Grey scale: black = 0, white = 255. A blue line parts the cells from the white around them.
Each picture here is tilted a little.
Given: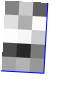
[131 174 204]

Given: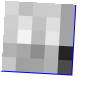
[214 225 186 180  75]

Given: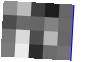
[144 106  77 108]

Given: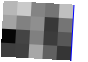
[183 129 128  97]

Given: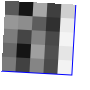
[ 89 141 131  80 243]

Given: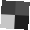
[61 31]
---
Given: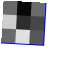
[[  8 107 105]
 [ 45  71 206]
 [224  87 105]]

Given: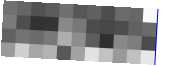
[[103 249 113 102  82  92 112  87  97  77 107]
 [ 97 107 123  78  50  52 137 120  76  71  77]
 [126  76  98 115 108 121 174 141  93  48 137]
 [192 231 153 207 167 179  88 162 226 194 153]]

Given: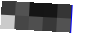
[[ 22  53  58  82  21]
 [ 56  82 203  70  79]]

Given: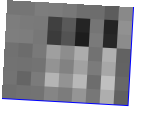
[[ 92 137 117 117 125 124 120 110 109]
 [ 35 145 125 122 121  64  89  36 117]
 [ 39 140 126 125 119  59  83  29 122]
 [176  98 113 108 121 159 141 172 114]
 [167  99 114 113 115 147 130 161 123]
 [192 104 115 101 123 180 147 184 109]
 [174  96 110 113 115 133 124 149 119]]

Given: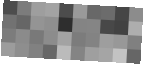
[[ 70 140  77 124 158 163  76 154 104 108]
 [ 66 174 114 102 148 143  46 132 133  72]
 [152 128 124 139 121 140 163 124 131 158]
 [195 102 156 142 129 103 187 132 159 165]]

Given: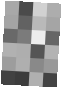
[[209 173 168  75]
 [185 165 164  98]
 [237 102 105 123]
 [ 85 179 177 174]
 [137 153 157 175]
 [176  67  66  60]]

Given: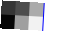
[[ 77 171  54]
 [159 242   6]]
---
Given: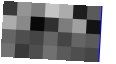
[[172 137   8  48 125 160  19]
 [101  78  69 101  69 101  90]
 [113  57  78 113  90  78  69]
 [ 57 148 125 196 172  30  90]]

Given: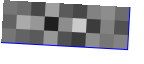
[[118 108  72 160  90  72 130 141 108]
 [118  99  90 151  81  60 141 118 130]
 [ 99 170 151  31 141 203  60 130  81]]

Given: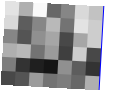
[[125  51  31  21 144  93  51]
 [175 185 115 155  63 205  72]
 [217  93 134 185 115 227 205]
 [134  84 144 166  72 166 205]
 [ 72  84 155 115 125 103 175]
 [227 175 249 103 134 217 194]]

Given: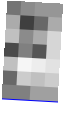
[[ 74 128  85 214]
 [171  63 104 171]
 [116 139 150 150]
 [128 128 160 160]
 [192 139 171 214]
 [104 204 192 204]
 [192 246 237 226]]

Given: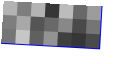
[[126 168  85 105 136  74 117]
 [117 198  96 147  64  54  74]
 [179 126 179  54 188 105 156]]

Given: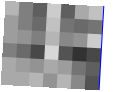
[[127 106  72 215  83  50  72]
 [181 127  95 204  95 169 193]
 [157 127 106 193 116 106 116]
 [157 147 127 181 136 147 204]
 [169 157 147 169 157 116  95]
 [169 169 181 147 181 136  83]]
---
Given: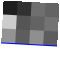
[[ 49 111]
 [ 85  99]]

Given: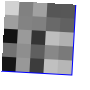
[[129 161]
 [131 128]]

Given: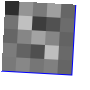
[[148 122]
 [192  61]]

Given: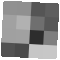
[[144  85]
 [177 111]]

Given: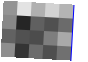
[[227 176]
 [ 37  96]]

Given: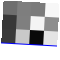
[[126 123]
 [127 244]]

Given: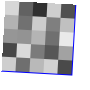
[[ 98  48]
 [113 204]]

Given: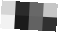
[[ 43 104]
 [ 27  98]]
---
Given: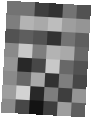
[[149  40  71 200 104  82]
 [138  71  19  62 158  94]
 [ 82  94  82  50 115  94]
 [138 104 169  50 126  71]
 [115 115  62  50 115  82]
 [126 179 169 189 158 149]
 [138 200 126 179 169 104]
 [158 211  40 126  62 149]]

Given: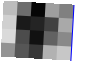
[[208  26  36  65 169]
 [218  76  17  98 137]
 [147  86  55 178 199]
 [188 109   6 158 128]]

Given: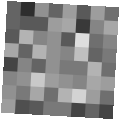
[[100  46 145 100 157  89 157 111]
 [157  79  89 121 121  68 100  68]
 [100  89  89 157 167  57 133 167]
 [167 100 179 145 133 191 100 121]
 [145 121 167 111 179 211 157 111]
 [ 68 133 100 145 121 121 179 111]
 [133 145 201 157 145 133 167 157]
 [ 89 179 133 145  89 222 111 133]]

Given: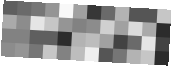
[[ 95 106 118 149 248 161  55 106 179  85  85 198]
 [130 130  95  95  44 179 189 161  67 106 229  67]
 [170 140 229 198 149 130 140 208 161 219 170  44]
 [140 149 118 198 130 189 239  85 118 179 198  44]]

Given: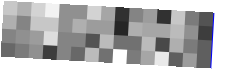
[[104 123 144  61 132 104 187 113 254 123 166 233  95 156  95]
 [175 132 199 199 144 175 156 156  38 175 166 166 187 144  61]
 [132 144 156 221 132 132  83 187 113 113 187  73 175 123  95]
 [199 175 211 242 144 144 211 166  49 132 156  49 199 123  83]]

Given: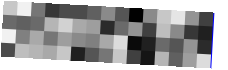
[[106  96 106 181 210 169 158  43 106 148  64 190 138  55  32]
 [241 128 169 118 158 138 128 169 220  10  32 106  85 148  43]
 [ 75 190 181 169 199  32  85 118 199  64  21 181  96 158 220]
 [199 241 118  55  75  75  96 138  85   1 138 199 229 148  64]]

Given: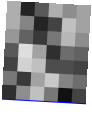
[[174  36  89 174 141 162]
 [120  57 162 201 132 109]
 [151  98  57 120 183 141]
 [174 132  36  67 192 162]
 [ 47 141 192 120  17  67]
 [ 67 210 192  77  77  67]
 [ 89 222 162  47 109  98]]

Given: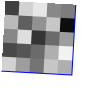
[[ 73  85 107 175 242]
 [186  95 146 198  13]
 [210 157 116 198 175]
 [ 64 210 231 136 125]
 [136 222  52 107 157]]

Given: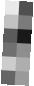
[[ 91  25]
 [233  80]
 [194 123]
 [112 142]
 [101 154]
 [205 174]]
